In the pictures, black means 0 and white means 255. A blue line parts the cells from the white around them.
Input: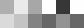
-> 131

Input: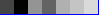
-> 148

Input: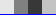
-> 56

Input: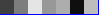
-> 229

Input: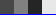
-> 37

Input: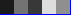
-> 56

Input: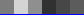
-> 143

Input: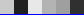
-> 232

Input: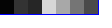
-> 38
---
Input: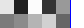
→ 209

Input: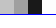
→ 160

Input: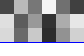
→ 223

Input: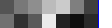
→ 187

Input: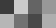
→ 174

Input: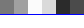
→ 160

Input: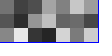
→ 205

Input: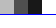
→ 79

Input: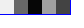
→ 103
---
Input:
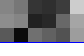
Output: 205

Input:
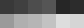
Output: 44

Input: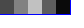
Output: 10

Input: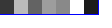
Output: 28

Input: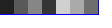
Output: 110

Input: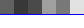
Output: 226

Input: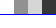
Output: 55
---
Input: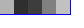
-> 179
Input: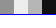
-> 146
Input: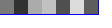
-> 121
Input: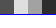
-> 81
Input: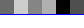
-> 106
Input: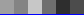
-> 159
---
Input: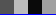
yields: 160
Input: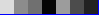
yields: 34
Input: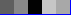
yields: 168
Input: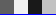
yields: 194
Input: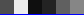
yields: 134
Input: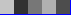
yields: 77
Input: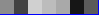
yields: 91
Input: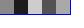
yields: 169
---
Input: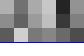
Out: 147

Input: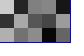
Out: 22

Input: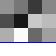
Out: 135

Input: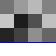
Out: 130

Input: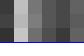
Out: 98

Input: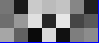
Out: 32
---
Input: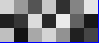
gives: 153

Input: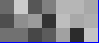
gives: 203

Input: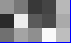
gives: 120

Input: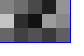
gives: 109

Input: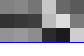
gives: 135

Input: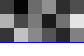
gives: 4
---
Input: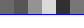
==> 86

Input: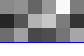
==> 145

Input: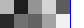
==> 30

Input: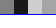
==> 25

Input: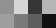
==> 214

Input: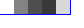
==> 131

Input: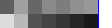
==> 160

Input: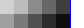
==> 187

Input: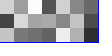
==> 157

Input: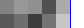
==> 151
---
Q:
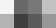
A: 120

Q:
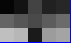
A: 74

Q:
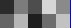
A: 77

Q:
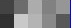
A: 172

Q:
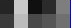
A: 16

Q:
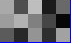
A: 128

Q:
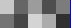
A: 156

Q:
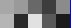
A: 104

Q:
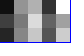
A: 219
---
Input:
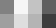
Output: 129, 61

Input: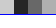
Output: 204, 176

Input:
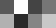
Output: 88, 200

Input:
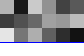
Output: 180, 18

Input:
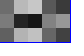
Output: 109, 65

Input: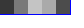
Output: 55, 76

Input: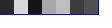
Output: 41, 80

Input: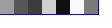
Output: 157, 123

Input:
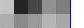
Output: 195, 167

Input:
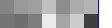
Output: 132, 63
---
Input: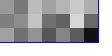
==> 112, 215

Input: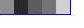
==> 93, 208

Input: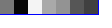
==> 169, 244

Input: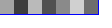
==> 80, 208

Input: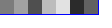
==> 188, 226

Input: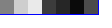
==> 60, 234
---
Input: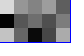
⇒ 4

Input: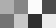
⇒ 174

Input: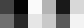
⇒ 66

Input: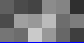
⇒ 75

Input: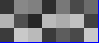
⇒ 179

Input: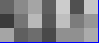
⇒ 59

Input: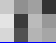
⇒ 228

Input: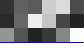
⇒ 42
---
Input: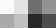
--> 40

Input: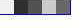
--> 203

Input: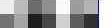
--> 94

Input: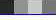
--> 200

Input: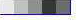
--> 55

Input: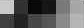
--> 137

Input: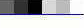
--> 186

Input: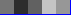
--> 196
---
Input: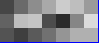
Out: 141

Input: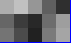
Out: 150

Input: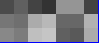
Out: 67

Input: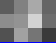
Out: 169

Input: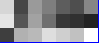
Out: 154

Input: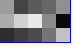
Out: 90

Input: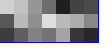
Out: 150

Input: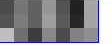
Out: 97
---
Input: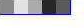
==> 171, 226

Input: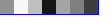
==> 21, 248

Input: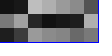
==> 18, 190

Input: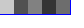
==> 129, 202

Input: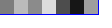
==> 220, 220

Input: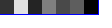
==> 127, 225
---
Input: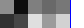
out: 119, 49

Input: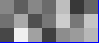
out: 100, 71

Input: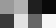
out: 9, 58

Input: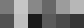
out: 183, 82

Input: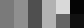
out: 4, 122

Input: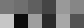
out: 134, 198
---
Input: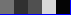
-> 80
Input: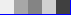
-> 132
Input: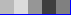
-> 150
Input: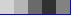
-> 106
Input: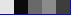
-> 105
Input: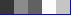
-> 97
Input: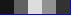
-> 221
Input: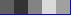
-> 131
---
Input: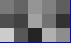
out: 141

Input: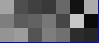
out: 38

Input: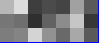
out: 90

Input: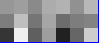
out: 205

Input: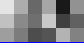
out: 130

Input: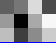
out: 204

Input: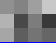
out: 102

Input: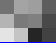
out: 66
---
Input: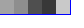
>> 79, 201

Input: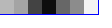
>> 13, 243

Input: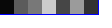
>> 204, 204

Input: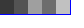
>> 159, 193

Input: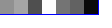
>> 252, 252

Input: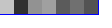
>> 160, 197

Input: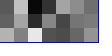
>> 135, 232
